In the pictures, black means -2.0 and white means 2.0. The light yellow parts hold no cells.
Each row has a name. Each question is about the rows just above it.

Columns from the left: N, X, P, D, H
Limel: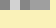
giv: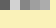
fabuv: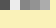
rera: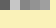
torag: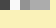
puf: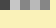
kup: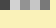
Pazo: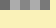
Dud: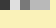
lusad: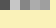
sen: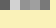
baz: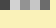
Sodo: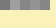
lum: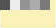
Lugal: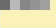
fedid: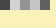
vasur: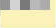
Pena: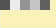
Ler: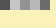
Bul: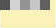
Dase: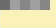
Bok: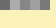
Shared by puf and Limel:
[0.1]
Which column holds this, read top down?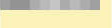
D
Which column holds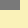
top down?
H
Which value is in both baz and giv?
[1.3]
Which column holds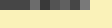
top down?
N

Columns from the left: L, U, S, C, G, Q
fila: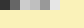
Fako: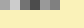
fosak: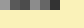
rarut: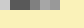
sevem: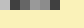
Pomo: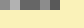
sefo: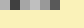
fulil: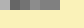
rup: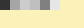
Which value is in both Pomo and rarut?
[-0.6]
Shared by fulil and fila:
[-0.4]

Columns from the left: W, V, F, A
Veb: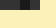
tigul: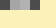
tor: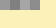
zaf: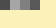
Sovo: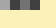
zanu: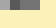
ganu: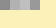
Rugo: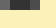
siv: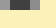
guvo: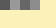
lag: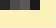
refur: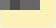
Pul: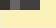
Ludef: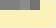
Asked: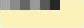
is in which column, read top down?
W
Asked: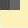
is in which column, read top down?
V
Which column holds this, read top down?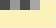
W
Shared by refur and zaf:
[-0.8]
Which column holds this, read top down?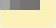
F

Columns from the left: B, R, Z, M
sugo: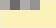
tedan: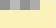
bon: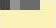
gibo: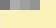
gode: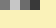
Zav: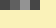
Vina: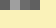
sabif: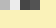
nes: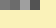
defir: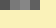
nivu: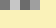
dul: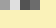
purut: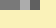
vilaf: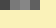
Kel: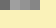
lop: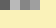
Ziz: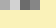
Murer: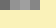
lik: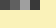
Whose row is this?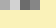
Ziz
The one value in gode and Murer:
[-0.3]
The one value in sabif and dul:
[-0.7]
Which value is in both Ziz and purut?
[0.7]
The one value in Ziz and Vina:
[-0.3]

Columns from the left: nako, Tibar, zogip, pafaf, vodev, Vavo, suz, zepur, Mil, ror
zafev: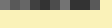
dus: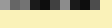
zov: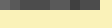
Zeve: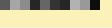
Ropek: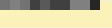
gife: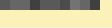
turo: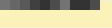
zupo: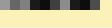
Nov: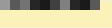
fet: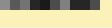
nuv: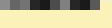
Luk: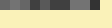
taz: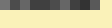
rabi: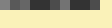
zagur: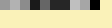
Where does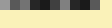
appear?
Nov
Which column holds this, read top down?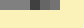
suz

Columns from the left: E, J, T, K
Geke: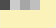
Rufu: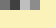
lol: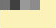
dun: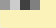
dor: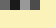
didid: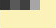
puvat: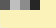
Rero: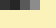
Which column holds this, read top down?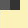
E
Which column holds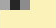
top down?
K

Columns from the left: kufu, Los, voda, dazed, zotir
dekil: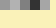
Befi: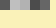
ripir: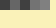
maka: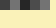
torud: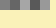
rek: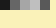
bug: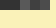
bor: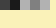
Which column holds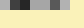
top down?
voda
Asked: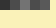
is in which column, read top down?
dazed
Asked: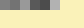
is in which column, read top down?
zotir
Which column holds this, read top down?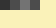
dazed
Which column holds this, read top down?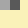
voda
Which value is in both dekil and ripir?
[0.0]
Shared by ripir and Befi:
[-0.4]

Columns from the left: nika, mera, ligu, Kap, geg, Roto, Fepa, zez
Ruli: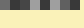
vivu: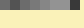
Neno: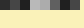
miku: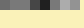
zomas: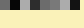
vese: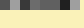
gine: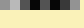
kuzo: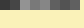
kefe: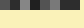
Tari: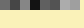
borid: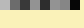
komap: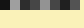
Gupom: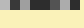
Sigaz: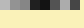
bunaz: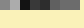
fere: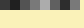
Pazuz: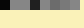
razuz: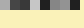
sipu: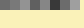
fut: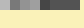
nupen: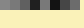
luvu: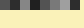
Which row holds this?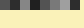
luvu
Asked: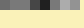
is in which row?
miku
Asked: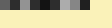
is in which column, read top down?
geg

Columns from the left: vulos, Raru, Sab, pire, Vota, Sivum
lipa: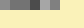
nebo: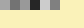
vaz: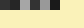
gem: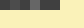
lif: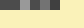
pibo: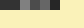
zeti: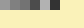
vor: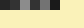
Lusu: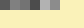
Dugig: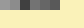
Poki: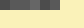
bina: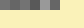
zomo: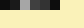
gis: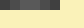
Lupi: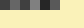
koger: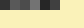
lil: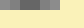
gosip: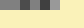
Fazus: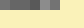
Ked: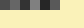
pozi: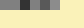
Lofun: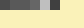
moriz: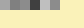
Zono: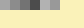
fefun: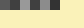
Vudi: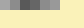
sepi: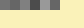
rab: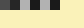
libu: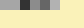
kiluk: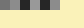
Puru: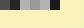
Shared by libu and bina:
[-0.4]
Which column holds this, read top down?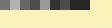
Vota
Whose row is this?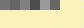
sepi
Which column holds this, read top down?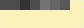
pire
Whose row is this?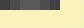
gis
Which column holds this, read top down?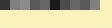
Raru
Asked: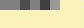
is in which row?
gosip

